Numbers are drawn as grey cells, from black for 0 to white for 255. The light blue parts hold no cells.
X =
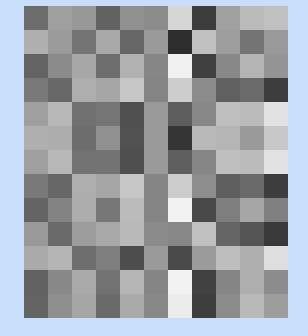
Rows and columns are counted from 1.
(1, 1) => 108
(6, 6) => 154
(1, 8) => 60
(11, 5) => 77
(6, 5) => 81
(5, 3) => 113
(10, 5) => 185
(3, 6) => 134
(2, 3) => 116
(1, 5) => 144
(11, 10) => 174
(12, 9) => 133
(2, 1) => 175
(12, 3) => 170
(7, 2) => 183
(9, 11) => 128
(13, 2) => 143
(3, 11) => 148
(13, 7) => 236
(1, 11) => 192
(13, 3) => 165
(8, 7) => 204
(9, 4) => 119
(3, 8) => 63
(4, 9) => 96
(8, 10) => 106
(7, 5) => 79
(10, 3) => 157
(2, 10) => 116
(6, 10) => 154
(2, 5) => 102
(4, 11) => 61
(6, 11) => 200
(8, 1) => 121

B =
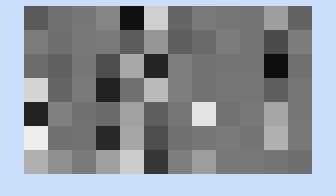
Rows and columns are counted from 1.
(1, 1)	90
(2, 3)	121
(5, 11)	165
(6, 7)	113
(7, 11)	117
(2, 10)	117
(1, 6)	207
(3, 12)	113
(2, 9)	125
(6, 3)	114
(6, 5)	166
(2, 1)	125
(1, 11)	158
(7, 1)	175
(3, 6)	36
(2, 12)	125
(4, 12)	118
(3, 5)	168
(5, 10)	121
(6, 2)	112
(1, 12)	99
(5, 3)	113
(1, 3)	119
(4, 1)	212
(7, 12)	111

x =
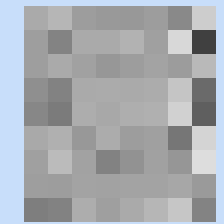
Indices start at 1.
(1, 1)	170
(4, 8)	106
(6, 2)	176
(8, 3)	163
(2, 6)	160
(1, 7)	137
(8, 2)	157
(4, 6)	172
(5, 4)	168
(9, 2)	130
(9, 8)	131
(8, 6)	163
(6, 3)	152
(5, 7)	209
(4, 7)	197
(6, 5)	157
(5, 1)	135
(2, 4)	170
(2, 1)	158

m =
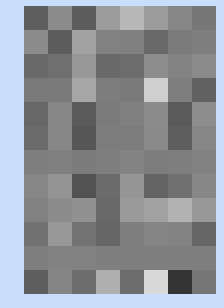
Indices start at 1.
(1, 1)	94
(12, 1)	94
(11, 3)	130
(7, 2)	128
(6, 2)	135
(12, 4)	175
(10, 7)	131
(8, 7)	112
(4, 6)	207
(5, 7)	90
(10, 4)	102
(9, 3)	145
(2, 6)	105
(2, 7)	123
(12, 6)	216
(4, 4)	125
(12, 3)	109
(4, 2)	121
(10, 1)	113
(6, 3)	86
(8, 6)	100
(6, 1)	107
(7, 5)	131
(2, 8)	127
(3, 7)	131
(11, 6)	127
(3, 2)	111
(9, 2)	140
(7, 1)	127
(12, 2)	133

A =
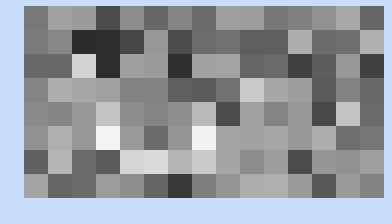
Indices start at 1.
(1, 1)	120
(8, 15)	131
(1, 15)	103
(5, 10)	160
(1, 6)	103
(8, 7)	57
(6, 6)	106
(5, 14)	195
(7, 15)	159
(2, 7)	75
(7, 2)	181
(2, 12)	174
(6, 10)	162
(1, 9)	158
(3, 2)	104
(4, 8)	90
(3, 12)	65
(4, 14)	131
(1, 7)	133
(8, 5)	143
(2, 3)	43
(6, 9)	164
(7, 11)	157
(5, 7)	143
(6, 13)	173
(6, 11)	166
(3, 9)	163
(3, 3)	211
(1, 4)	75
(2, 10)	94
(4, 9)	113
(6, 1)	144
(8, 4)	156
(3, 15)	65

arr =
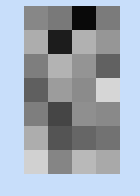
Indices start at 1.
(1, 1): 135
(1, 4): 123
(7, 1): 209
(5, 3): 143
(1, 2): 121
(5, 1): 126
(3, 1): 126
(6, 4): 114

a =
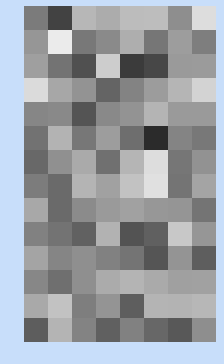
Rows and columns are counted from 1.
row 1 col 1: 123
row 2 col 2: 235
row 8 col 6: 224
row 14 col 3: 131
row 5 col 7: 154
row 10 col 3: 97
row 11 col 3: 143
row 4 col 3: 147
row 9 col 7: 149
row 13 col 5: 94
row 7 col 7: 118
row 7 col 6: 221
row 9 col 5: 161
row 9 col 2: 106
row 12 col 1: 135
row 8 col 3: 180
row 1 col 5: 188
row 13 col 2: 194
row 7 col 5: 181
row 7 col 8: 146
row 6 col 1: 114
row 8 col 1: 124
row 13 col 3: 126
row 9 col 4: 154
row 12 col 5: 180
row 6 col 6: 43
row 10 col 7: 200
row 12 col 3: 143
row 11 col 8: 94
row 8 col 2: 106
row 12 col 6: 170
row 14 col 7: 88

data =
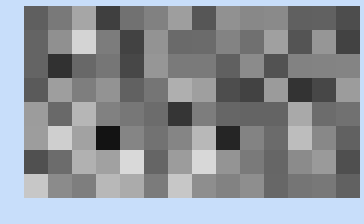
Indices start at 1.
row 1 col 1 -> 95
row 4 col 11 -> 155
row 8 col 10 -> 142
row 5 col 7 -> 53
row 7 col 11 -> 102
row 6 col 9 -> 37
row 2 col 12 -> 84
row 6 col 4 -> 19
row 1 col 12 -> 96
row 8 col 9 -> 130
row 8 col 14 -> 97
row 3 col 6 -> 150
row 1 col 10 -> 136
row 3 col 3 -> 104
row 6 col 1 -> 157
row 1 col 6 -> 129
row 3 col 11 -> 82
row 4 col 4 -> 147
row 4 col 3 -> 126
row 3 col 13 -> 131
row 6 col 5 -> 133
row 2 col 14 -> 66
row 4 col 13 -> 71
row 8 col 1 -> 199
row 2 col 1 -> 100
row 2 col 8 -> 107
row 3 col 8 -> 122
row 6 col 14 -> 97
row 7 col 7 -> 156
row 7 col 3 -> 177
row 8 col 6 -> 123
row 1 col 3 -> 166
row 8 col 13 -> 120
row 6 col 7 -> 133
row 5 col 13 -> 108

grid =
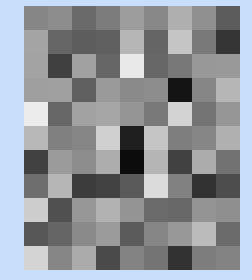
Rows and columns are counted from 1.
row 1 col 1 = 134
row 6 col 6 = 197
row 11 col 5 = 131
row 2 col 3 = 93
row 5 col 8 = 116
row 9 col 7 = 104
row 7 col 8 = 172
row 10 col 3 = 138
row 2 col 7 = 197
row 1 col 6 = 136
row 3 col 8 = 152
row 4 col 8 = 134
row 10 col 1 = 87
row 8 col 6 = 219
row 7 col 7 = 65
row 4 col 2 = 160
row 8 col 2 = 182
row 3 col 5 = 233
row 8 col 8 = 50
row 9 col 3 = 151
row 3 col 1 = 163
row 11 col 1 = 212
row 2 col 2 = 102
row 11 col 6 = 116
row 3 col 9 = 153
